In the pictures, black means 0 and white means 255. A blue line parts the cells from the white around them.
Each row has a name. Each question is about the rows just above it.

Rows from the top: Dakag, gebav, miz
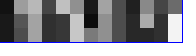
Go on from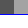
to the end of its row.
[ 48  55 199  12 144  77  40 171  48 243]
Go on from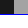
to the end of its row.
[ 77  32 137  69 107]
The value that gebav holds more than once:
[48]

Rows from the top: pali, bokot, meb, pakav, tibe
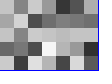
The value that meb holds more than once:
[196]
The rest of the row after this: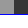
[ 83 174]

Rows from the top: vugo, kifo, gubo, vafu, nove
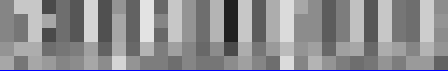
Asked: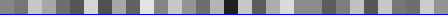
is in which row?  kifo
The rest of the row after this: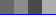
[118 154 187 148 160 104 160 167 104 173 160 133 180 148]
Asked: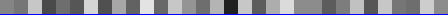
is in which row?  gubo
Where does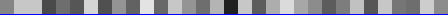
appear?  vugo

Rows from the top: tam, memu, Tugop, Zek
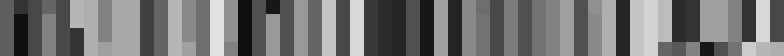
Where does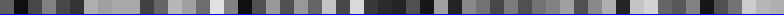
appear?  Zek
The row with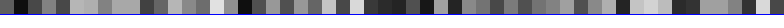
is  memu
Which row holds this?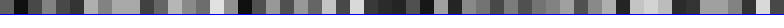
Tugop
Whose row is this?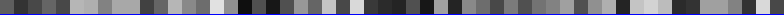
tam

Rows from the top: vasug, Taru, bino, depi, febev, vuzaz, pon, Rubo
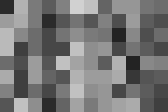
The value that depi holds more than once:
[71]
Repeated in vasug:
[150]

